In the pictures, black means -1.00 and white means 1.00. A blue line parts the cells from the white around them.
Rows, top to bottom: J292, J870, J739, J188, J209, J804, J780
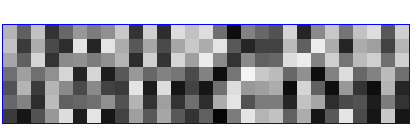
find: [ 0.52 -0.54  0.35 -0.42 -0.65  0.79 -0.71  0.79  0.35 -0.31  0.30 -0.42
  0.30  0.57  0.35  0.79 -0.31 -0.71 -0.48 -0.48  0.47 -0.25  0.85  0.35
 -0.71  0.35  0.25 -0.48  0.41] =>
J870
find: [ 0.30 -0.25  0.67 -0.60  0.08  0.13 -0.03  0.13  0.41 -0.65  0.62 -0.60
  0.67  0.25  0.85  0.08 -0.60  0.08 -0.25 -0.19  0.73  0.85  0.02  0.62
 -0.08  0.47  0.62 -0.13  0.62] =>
J739
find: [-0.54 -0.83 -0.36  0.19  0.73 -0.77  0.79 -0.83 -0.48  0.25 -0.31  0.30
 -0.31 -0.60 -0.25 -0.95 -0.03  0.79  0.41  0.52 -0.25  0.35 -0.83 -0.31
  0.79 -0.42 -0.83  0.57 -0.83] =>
J780
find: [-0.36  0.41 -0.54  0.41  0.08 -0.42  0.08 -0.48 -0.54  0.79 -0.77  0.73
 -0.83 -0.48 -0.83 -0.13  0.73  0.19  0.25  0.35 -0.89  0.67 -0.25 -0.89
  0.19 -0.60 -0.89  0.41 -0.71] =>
J209

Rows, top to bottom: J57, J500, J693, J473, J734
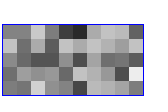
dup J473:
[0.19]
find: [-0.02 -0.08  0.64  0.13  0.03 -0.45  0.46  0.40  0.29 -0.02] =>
J734

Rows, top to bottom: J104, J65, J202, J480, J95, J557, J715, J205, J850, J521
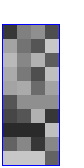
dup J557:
[0.12]
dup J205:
[-0.67]
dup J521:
[0.56]
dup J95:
[0.28]
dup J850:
[0.06]
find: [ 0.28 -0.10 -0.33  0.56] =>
J65

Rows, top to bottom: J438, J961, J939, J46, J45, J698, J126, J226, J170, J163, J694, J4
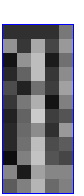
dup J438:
[-0.62]
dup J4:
[0.00]
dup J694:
[0.05]
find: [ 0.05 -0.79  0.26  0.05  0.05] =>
J694
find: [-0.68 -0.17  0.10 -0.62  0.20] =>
J226

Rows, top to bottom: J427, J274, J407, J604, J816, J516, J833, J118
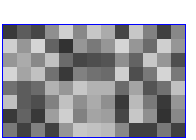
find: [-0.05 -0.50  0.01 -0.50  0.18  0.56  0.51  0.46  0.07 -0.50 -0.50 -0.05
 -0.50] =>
J118
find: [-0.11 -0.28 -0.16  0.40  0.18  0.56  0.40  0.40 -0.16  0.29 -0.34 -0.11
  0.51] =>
J816
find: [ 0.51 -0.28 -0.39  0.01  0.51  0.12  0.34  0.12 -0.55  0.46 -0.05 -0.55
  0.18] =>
J516
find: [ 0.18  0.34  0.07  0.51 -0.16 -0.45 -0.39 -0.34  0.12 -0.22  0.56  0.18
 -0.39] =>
J407

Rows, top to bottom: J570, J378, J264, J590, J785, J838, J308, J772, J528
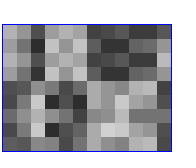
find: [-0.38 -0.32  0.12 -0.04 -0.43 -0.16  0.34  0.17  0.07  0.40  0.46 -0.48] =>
J785
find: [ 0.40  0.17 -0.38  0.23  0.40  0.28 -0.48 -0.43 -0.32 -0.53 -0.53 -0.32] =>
J570
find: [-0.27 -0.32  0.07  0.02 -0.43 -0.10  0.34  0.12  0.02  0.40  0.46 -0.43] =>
J528

